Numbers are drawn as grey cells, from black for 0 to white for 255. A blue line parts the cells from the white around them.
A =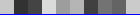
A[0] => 200
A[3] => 219

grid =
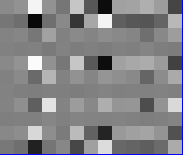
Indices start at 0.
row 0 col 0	138
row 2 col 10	111
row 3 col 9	127
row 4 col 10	172
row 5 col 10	101
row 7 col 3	227
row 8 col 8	131
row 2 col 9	133
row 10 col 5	71
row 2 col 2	119
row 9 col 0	136
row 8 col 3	134
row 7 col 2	95
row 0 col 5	198
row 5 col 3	181
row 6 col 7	131
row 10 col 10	94
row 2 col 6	132
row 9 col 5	187
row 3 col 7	125
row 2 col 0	131
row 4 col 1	147
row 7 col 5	156
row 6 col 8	128
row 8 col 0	127
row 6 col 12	128
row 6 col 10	129
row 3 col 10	132
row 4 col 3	145
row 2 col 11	136
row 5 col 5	146
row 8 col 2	128
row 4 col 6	89
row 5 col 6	133
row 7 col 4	131
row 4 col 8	161

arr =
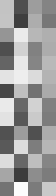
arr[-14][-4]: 195
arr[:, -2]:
[157, 173, 183, 129, 133, 219, 113, 210, 202, 80, 125, 190, 141, 123]
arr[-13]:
[196, 63, 173, 119]
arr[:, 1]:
[79, 63, 235, 209, 232, 238, 191, 104, 87, 156, 220, 103, 60, 252]
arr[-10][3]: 185
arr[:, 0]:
[195, 196, 149, 79, 100, 227, 71, 234, 226, 81, 89, 220, 166, 115]
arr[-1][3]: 201
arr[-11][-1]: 172
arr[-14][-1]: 132

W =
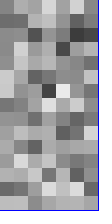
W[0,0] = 132
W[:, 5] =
[210, 97, 60, 158, 135, 139, 149, 204, 101, 115, 168, 120, 97, 219, 180]
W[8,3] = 161
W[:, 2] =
[163, 179, 82, 154, 169, 99, 157, 163, 112, 171, 99, 171, 200, 158, 140]
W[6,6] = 117
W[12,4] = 182
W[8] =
[147, 145, 112, 161, 131, 101, 122]
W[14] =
[189, 190, 140, 167, 179, 180, 166]
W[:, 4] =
[162, 147, 124, 73, 147, 141, 234, 170, 131, 96, 159, 139, 182, 192, 179]
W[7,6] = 141
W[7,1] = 130
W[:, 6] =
[136, 124, 70, 181, 113, 194, 117, 141, 122, 212, 171, 131, 143, 104, 166]
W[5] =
[203, 167, 99, 119, 141, 139, 194]
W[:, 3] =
[214, 191, 148, 175, 183, 119, 67, 223, 161, 176, 171, 196, 118, 219, 167]
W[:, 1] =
[174, 111, 142, 209, 197, 167, 146, 130, 145, 189, 135, 217, 173, 117, 190]
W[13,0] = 106
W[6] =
[201, 146, 157, 67, 234, 149, 117]

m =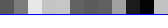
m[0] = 88
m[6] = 91
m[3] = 196

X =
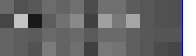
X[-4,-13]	106
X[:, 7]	[112, 160, 106, 120]
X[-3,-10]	93
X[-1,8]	115
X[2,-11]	90
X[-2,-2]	85
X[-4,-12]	81
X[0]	[106, 81, 88, 108, 100, 111, 76, 112, 111, 92, 87, 81, 80]
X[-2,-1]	85
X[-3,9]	165
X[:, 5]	[111, 137, 105, 111]
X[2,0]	99
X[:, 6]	[76, 64, 90, 64]
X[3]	[99, 93, 82, 123, 100, 111, 64, 120, 115, 95, 87, 76, 70]

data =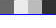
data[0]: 104
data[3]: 49
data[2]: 187

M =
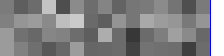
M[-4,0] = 123
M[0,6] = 109
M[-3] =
[128, 149, 156, 138, 190, 202, 106, 94, 148, 118, 169, 156, 150, 121, 149]
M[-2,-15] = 155
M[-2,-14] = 113
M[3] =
[155, 129, 111, 88, 104, 156, 102, 104, 107, 66, 115, 112, 110, 63, 108]
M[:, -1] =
[122, 149, 104, 108]
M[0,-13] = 108
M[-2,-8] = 173
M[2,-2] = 138
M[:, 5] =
[139, 202, 109, 156]
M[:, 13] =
[79, 121, 138, 63]

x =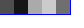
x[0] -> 78
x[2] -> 170
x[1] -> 21

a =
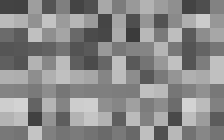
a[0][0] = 67
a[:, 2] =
[158, 145, 192, 93, 179, 142, 122, 99, 65, 196]
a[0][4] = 127
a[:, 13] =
[67, 175, 91, 84, 84, 176, 129, 211, 189, 114]
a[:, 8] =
[124, 165, 171, 120, 191, 189, 125, 134, 95, 121]
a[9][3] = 128
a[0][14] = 78
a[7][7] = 143
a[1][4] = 155
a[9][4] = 116
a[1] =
[187, 177, 145, 195, 155, 182, 154, 69, 165, 79, 149, 83, 138, 175, 203, 151]
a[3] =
[85, 87, 93, 98, 116, 83, 90, 153, 120, 131, 133, 181, 120, 84, 100, 118]
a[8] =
[179, 190, 65, 147, 93, 179, 197, 178, 95, 187, 129, 176, 73, 189, 156, 91]
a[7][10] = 124
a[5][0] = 176
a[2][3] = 143
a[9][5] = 123
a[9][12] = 184
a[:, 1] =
[66, 177, 92, 87, 84, 174, 130, 211, 190, 116]
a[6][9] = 124
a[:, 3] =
[84, 195, 143, 98, 135, 176, 141, 181, 147, 128]
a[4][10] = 116
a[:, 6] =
[80, 154, 75, 90, 75, 166, 127, 207, 197, 115]
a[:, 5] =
[68, 182, 105, 83, 94, 173, 130, 205, 179, 123]
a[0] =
[67, 66, 158, 84, 127, 68, 80, 168, 124, 153, 179, 157, 143, 67, 78, 130]
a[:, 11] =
[157, 83, 122, 181, 152, 122, 185, 140, 176, 80]
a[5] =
[176, 174, 142, 176, 192, 173, 166, 133, 189, 141, 88, 122, 149, 176, 170, 192]

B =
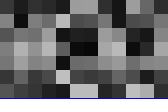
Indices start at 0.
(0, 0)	56
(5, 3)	73
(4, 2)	131
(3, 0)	126
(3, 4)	93
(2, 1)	118
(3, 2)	146
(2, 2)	112
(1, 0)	131
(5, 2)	56
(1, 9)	75
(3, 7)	167
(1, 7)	118
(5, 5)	67
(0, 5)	156
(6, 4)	25
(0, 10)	103
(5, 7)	66
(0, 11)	45
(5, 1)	99
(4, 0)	118
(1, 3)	108
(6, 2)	53
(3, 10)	41
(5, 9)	76
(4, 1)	159
